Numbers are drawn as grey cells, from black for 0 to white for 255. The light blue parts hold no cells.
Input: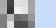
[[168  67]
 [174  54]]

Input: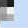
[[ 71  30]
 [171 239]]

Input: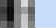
[[82 28]
 [57 13]]

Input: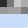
[[ 44 121]
 [153 160]]

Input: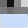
[[106  19]
 [124 106]]

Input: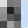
[[221 120]
 [151  32]]

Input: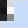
[[ 30 217]
 [ 21 248]]
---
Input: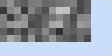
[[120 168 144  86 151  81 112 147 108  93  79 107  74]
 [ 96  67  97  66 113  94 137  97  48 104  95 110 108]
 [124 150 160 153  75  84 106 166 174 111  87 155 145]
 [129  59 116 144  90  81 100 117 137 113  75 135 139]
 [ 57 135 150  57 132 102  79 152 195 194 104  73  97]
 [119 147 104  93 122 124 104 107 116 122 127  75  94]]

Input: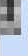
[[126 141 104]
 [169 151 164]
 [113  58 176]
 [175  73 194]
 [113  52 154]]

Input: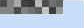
[[133 130  74 126 114  94 194  61 152]
 [ 76 129 169  65  58 186  78 111  99]]

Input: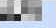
[[ 45  91  39 202 187 142]
 [167 149 231 104 140 123]
 [208 168 220 132 162 166]]

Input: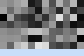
[[152 100 184 206 122 228 218  80  62  84  38 153]
 [148 145 148 123  13  16 125 102 160 128 145   3]
 [142 132 135 163 191 193 171 100  95 124 105 192]
 [ 93  66 104  89  42  33 108 153  43  92  13  27]
 [  1 158  73  53  38 111  48 121 224 105 200  10]
 [163 108 151 126  89  20 137 104  39 152  38  71]
 [151 140 159 174  25  47 167  79 176 116 184  25]]

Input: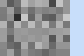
[[132 160 105 146 125 119 102 121 131 131]
 [136 108  96 169 116 182 156 106 149 149]
 [158  97 153 148 156 149 160  86 162 101]
 [157 123 152 155 148 148 144 156 158 163]
 [180 108 183 138 188 141 186 122 180 121]
 [122 146  45 200 101 158  99  92 144 200]
 [124 158  98 145 113 139 129 136 123 150]
 [157  91 115 188 161 176 169  72 196 150]]
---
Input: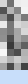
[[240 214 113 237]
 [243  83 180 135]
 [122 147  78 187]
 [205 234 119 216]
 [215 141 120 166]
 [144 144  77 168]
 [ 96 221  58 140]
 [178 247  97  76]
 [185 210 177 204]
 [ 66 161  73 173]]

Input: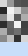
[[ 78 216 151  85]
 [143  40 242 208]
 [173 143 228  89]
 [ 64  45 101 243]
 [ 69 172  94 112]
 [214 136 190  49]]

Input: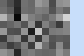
[[150 103  77  44 113 104 153 138  76 143]
 [102 110  93  36 111 106 126 121  84 120]
 [211 181 127   8 161 128 115 100 122 158]
 [133  90 101 117  83 143  54 128 100  59]
 [132 152  80  77 148  28 196  72 122 126]
 [ 89  59 123 137  55 141  53 138  85  93]
 [ 85  98  62  83 124  61 178 111  79 138]
 [123 146 129  38 115 124 107 102 105 147]]

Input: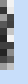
[[242 138]
 [232  52]
 [ 69 157]
 [ 64  88]
 [197  55]
 [242  36]
 [ 64  64]
 [138  36]
 [ 94  69]
 [194 157]]

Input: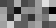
[[176  72  83 173  72  89 157 224]
 [  2 158  78  15 146 141 156  89]
 [199 171  52 193  95  50 145 123]
 [ 95 160 207  96  94 146 165  78]]

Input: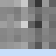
[[ 97 161 160 172 202 109  53 153]
 [127 135 133 124 152 127 109 125]
 [117 137 148 129 152 140  98 130]
 [107 159 148 163 210  98  57 146]
 [121 135 141 135 140 134 109 133]
 [124 133 139 126 140 136 113 128]
 [108 145 150 155 164 122  87 144]]

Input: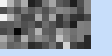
[[134 242 179 118 172  33  52 120 165  91  76  30  80]
 [134  77 113  75 119  90 112  81 113 136 128 111  71]
 [ 72 242 179 116  70  72 169  91 165  54 101  53  48]
 [123  87  90 104  80  92  64 109  84  55  79  29 128]
 [124  72  89   6  74 106 178  95  88 157 132 113 127]
 [ 41 170 123  83 173 106 138 121  95 194 139 108 128]
 [ 40 143  98 106 118  43  54  80 114  62 211  69  48]]

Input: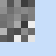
[[ 85 151  85 142  61]
 [128 142 112 129 137]
 [126 116 123 143 104]
 [238 111 127 170  58]
 [107 181  84  75 140]
 [228  93  80 234  99]]

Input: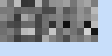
[[124 163 113 189  52  55 178  88 145 148 160 118 152 165]
 [184 121 123  97 108 104 109  73  75 137  87 106 145 125]
 [165 140 121  56 166 139  69 110 125 131 109 121 147 137]
 [186 106  76  69 104 105  68 113  49 129  15 116 134  21]
 [ 20 111 124  91 185 194  79 102 196 104 137 115  92 210]
 [110 121 105  60  82  87  67 168 128 108  75 128 115 139]]
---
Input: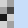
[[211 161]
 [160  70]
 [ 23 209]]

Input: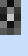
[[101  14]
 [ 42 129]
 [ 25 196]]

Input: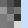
[[104  77]
 [152  95]
 [122 138]]

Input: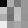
[[  8 174]
 [199 122]
 [173 114]]

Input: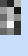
[[ 74  33]
 [156 188]
 [107 186]]

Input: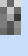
[[200 103]
 [108 199]
 [124 165]]

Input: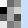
[[253 108]
 [  2 170]
 [ 96 171]]

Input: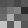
[[ 81  86]
 [ 98 119]
 [107 171]]

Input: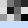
[[212 119]
 [223  23]
 [153 216]]
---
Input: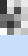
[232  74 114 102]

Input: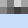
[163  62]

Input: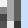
[ 95 167  70]

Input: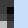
[59 61]

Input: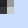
[154  54]

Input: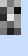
[174 166  41]
